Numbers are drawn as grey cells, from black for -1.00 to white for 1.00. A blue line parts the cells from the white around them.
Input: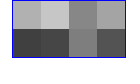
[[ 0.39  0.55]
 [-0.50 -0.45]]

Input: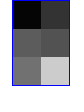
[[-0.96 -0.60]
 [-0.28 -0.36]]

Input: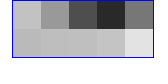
[[0.52 0.20]
 [0.46 0.49]]

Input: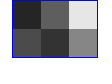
[[-0.71 -0.26]
 [-0.41 -0.60]]

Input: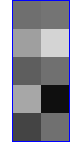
[[-0.13 -0.09]
 [ 0.25  0.66]]

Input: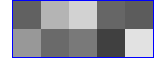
[[-0.24  0.41]
 [ 0.19 -0.17]]

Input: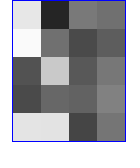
[[ 0.81 -0.71]
 [ 0.96 -0.12]]

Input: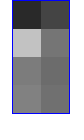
[[-0.68 -0.47]
 [ 0.52 -0.08]]
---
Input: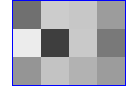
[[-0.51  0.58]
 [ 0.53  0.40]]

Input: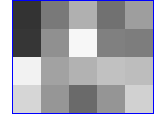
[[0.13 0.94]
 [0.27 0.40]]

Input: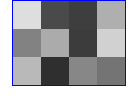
[[ 0.34 -0.53]
 [-0.63  0.06]]

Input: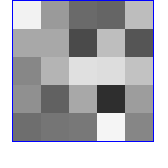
[[ 0.32 -0.42]
 [ 0.41  0.76]]

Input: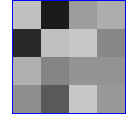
[[0.50 0.56]
 [0.04 0.16]]

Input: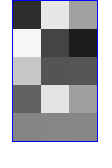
[[-0.47 -0.78]
 [-0.34 -0.33]]

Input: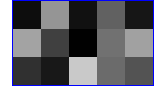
[[-0.50 -0.99]
 [-0.81  0.58]]

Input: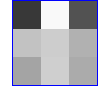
[[0.61 0.39]
 [0.62 0.34]]

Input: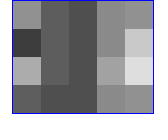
[[-0.27 -0.38]
 [-0.27 -0.38]]
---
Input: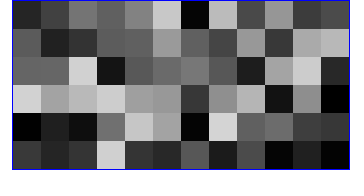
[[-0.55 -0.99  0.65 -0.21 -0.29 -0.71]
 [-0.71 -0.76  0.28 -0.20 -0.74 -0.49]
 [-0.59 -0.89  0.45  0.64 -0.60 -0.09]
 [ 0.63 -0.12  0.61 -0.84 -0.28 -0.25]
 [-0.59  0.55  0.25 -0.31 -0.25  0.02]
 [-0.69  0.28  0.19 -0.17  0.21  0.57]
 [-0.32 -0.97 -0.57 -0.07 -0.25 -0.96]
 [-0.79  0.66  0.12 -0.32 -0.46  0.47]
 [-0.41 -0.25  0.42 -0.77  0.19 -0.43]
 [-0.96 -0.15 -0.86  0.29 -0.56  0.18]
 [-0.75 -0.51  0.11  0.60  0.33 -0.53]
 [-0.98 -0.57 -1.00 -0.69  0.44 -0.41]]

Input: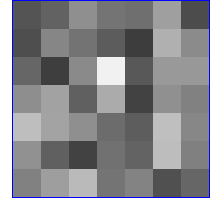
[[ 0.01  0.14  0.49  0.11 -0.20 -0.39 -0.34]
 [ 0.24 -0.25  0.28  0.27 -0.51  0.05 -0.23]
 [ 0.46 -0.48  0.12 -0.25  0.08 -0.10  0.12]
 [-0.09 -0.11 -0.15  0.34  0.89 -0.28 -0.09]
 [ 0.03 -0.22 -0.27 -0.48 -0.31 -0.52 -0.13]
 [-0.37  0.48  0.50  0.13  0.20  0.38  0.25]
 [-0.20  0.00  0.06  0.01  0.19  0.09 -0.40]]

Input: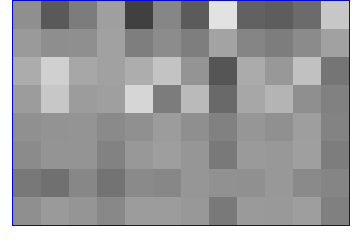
[[ 0.12 -0.06  0.09  0.13  0.22  0.35  0.21  0.12]
 [ 0.21 -0.12  0.16  0.15  0.56  0.63  0.11 -0.30]
 [ 0.17  0.06  0.16  0.16  0.22  0.31  0.12 -0.03]
 [ 0.07 -0.10  0.02  0.08  0.25  0.26  0.26  0.25]
 [ 0.22  0.08  0.19  0.13  0.68  0.36 -0.01 -0.50]
 [ 0.22  0.06  0.24  0.22 -0.03  0.53  0.10  0.05]
 [ 0.19  0.18  0.18  0.12  0.46  0.16 -0.01 -0.29]
 [-0.05  0.14 -0.05  0.01 -0.18 -0.33  0.28  0.77]
 [ 0.21  0.13  0.21  0.18  0.31  0.34  0.04 -0.24]
 [ 0.20  0.19  0.19  0.13  0.41  0.19 -0.02 -0.27]
 [ 0.24  0.08  0.25  0.24  0.12  0.51  0.09 -0.16]
 [ 0.00  0.04 -0.02  0.03  0.01 -0.08  0.26  0.56]]

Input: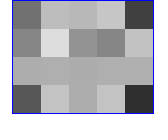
[[-0.32  0.36  0.05 -0.11]
 [ 0.53  0.37  0.73  0.48]
 [ 0.36  0.35  0.15  0.44]
 [ 0.53  0.37  0.05  0.55]
 [-0.63  0.37  0.52 -0.50]]

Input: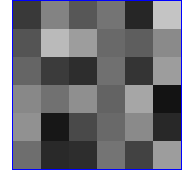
[[-0.14  0.14  0.07 -0.21 -0.34 -0.55]
 [-0.68 -0.82 -0.11 -0.54  0.46  0.03]
 [-0.65 -0.43  0.12 -0.65  0.23 -0.32]
 [-0.09 -0.18 -0.22 -0.12 -0.18 -0.09]
 [-0.48  0.08  0.30 -0.59 -0.26 -0.70]
 [ 0.23 -0.69 -0.85  0.23  0.08  0.54]]

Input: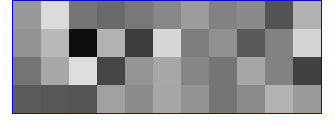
[[-0.29 -0.09  0.15  0.20]
 [-0.32  0.31  0.44  0.72]
 [-0.34  0.73 -0.89 -0.09]
 [ 0.26 -0.46  0.40 -0.18]
 [ 0.09  0.16 -0.53 -0.06]
 [ 0.30  0.31  0.69  0.07]
 [ 0.15  0.04 -0.01  0.22]
 [-0.08 -0.08  0.13  0.01]
 [ 0.09  0.30 -0.30  0.08]
 [ 0.40  0.02  0.02 -0.35]
 [ 0.21 -0.49  0.67  0.39]]

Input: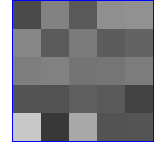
[[ 0.57 -0.35 -0.01  0.06 -0.42]
 [-0.56 -0.36  0.01 -0.29  0.02]
 [ 0.32 -0.26 -0.09 -0.04 -0.30]
 [-0.35 -0.30 -0.08 -0.28  0.12]
 [-0.34 -0.48 -0.03 -0.22  0.14]]
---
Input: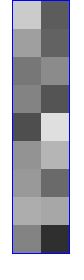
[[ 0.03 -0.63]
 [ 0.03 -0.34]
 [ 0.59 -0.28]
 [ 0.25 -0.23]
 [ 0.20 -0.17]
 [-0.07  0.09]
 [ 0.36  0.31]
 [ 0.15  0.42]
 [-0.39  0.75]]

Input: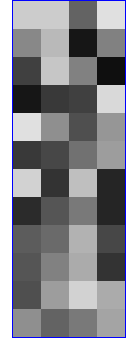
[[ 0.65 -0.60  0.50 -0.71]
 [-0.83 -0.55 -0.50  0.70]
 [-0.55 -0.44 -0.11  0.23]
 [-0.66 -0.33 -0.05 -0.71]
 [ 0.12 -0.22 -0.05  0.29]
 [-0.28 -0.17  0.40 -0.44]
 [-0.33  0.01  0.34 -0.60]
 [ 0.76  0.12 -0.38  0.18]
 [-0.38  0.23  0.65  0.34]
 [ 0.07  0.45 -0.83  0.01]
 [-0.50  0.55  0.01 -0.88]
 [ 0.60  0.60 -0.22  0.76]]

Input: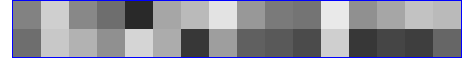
[[-0.14  0.57  0.40  0.13  0.67  0.35 -0.57  0.24 -0.25 -0.30 -0.41  0.62
  -0.57 -0.46 -0.51 -0.20]
 [ 0.02  0.62  0.07 -0.14 -0.68  0.30  0.46  0.78  0.19 -0.04 -0.09  0.83
   0.13  0.30  0.52  0.46]]

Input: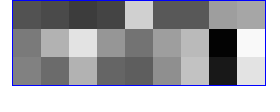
[[-0.36 -0.42 -0.53 -0.47  0.63 -0.31 -0.31  0.24  0.30]
 [ 0.01 -0.16  0.40 -0.21 -0.26  0.12  0.52 -0.81  0.78]
 [-0.04  0.40  0.78  0.18 -0.10  0.24  0.46 -0.98  0.95]]

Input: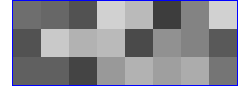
[[-0.25 -0.25 -0.47  0.20  0.40  0.25  0.35 -0.08]
 [-0.14 -0.19 -0.36  0.64  0.46 -0.52  0.03  0.64]
 [-0.36  0.58  0.40  0.46 -0.42  0.14  0.03 -0.30]]

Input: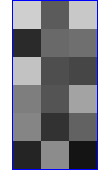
[[ 0.04 -0.61 -0.23]
 [ 0.52 -0.39 -0.45]
 [-0.01 -0.34  0.28]
 [ 0.62 -0.29  0.57]
 [-0.67 -0.18 -0.13]
 [-0.72  0.10 -0.84]]
